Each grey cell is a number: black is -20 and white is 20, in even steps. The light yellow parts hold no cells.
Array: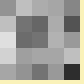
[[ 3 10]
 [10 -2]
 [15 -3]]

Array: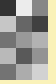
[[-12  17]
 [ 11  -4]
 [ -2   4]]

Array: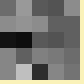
[[ -3   4]
 [  2   3]
 [-17 -18]]

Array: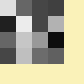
[[ 15  -4]
 [-15  17]
 [ -4  11]]

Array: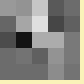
[[  4   3]
 [ -4   6]
 [ -8 -17]]

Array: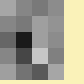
[[  6   1]
 [  1  -1]
 [ -4 -16]]

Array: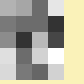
[[  8   6]
 [ -1  -3]
 [  2 -12]]

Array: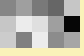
[[ 1  5]
 [11 17]
 [12  0]]
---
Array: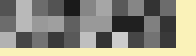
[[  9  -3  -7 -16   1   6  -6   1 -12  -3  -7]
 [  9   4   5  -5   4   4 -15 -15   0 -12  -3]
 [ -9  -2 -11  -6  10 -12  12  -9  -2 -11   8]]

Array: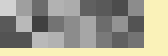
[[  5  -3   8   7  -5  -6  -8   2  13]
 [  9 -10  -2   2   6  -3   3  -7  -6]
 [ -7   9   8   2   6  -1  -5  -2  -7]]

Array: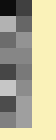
[[-10 -18]
 [ -4   8]
 [  3  -3]
 [  1   1]
 [ -1  -9]
 [  2  11]
 [  5  -8]
 [  5   0]]

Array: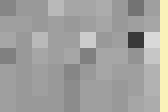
[[  4   4   9   6   6   7   4  -2   5   1]
 [  5   4   5   4   5   6   4   5   6   5]
 [  4   9   5   5  12   4   5 -11  14   6]
 [  4   6   5   6   0   6   6   3  11   0]
 [  4   5   4   1   4   6   5   5   8   5]
 [  4   5   4   2   5   5   4   5   8   5]
 [  4   4   4   2   5   5   4   6   7   5]]

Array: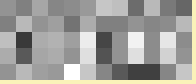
[[  0   6   1   2   4  11  10  -3   9  -1  -4   3]
 [  9   3   5  -2   7   0   0   3   1   2   9   0]
 [-11   7   8   5  17  -9   3  18   2  16   2  10]
 [ -6   6   7   3  15  -7   3  15   2  13   3   7]
 [  9   5   4  20  11   1  -6 -10 -10   1  11   3]]

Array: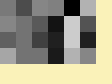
[[ -8   1   0 -20   8  -1]
 [ -2  -6 -17  12  -7   1]
 [ -2 -10 -15  12 -15  -5]
 [ -2  -2 -16   8   1   6]]
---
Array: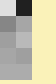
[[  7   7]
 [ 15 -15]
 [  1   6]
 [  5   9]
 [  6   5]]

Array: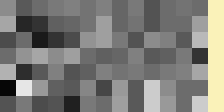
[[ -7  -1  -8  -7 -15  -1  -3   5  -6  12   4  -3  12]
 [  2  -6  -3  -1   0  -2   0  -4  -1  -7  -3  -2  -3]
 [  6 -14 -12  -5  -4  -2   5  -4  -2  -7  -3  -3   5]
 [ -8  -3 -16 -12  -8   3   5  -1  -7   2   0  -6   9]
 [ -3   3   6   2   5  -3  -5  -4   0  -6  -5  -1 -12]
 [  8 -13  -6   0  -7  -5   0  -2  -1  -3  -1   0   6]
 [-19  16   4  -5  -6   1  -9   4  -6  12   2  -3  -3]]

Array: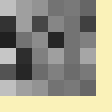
[[ 10   5   3  -2  -1  -4]
 [ 10   5   3  -2  -1  -4]
 [-12   5  -9   1  -2 -10]
 [-15  -2   2 -14  -2   0]
 [ 11 -13   0   5  -2   6]
 [ -7 -14  -3   0  -3  -1]]

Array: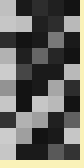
[[ 11 -16 -16  -6 -12]
 [ 10 -16 -13 -15 -17]
 [ 11  10 -15 -13   9]
 [-13 -17 -16  -1 -16]
 [  8 -15  -4 -14 -17]
 [ 12  -9 -16 -16   9]
 [  3 -17 -16   6 -13]
 [ 11 -17  11   9 -17]
 [-12   8   5 -15  -5]
 [ 12   5 -17 -16  11]]

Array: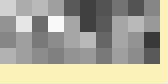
[[  8   5   2   0   3   4  -1   5   2  -6]
 [ 13   7   9   5  -6 -10  -7  -2  -7   1]
 [  3  16  -3  19   6 -10  -6   6   9   4]
 [  1   5  -1   2   6   9  -4   6   3 -11]]

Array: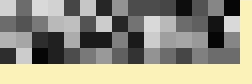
[[-13  12 -19 -15  -8  -1   4  -5 -12   3  -3  -9   0  -3  -3]
 [ 13  -3  14  13  -9  11 -14   3  -8  -8  -9 -18  -7   1 -19]
 [ -3  -7  -1   9  10  -7  12 -14  -2  14   9  -3  -5 -17  14]
 [  8   6 -13 -15   7 -16 -16   0 -16  12   5   6   4 -19   1]]

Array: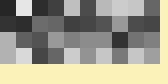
[[  8  14  -9  -4  12   3  11  -1  11   5]
 [-14  16 -13 -10  10  -8   9  12  11  -4]
 [-12 -13  -3  -4 -10  -9  -7   4  -8  -9]
 [  8  -5  -7   4   0   2   2 -12  -2   0]]
